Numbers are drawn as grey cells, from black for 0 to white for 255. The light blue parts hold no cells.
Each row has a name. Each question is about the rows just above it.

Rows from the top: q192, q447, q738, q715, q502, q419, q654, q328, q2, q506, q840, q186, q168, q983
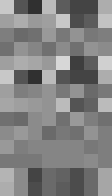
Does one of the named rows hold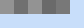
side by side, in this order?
no
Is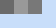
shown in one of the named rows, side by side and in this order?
no
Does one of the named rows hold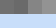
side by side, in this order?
no
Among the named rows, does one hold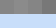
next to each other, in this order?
no
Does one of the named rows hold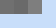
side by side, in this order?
no

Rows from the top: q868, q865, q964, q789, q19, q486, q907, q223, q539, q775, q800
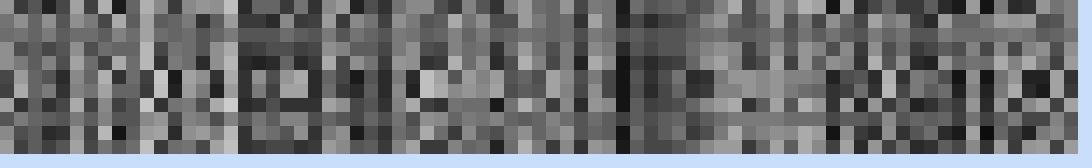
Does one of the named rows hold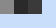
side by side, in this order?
no
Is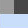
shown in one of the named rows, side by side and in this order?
no
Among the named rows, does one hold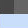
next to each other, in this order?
yes
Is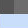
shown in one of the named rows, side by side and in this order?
yes
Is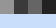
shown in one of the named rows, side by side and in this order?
yes

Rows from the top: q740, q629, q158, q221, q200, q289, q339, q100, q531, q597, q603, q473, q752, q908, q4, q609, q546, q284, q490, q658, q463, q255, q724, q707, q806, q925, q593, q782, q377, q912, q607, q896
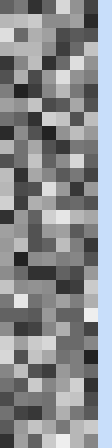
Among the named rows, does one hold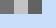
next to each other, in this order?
yes
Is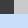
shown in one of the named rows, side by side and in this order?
yes
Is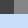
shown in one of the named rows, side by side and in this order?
yes
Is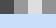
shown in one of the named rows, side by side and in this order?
yes
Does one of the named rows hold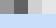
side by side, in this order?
yes
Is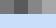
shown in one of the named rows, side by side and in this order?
no
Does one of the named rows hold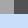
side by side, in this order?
yes

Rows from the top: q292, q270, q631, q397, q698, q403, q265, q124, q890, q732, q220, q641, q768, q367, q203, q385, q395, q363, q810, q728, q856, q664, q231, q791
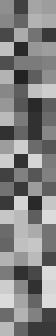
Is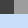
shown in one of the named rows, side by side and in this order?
no
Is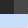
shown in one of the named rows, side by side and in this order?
no
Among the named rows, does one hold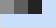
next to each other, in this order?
no
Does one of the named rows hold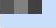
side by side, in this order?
no
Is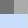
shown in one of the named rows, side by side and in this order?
no
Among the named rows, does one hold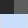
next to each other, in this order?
yes

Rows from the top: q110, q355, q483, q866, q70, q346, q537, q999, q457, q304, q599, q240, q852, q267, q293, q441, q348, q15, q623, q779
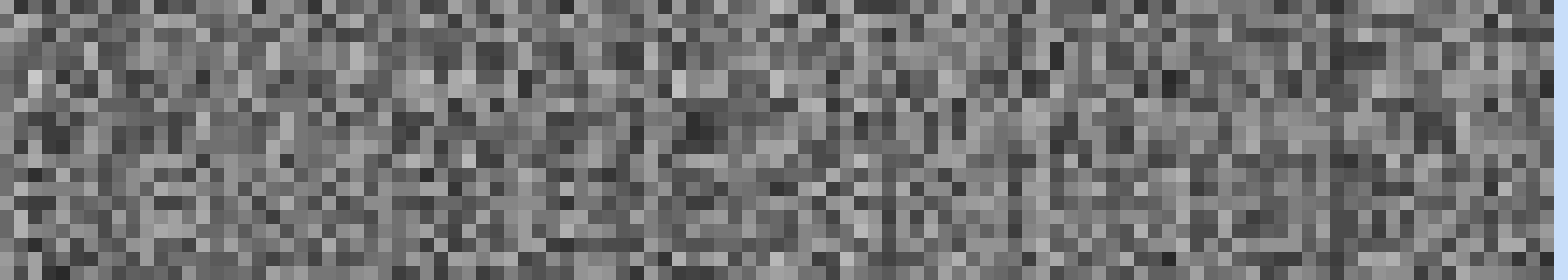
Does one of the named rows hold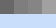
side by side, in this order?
yes
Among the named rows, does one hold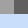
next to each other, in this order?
yes
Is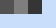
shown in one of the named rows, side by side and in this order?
yes

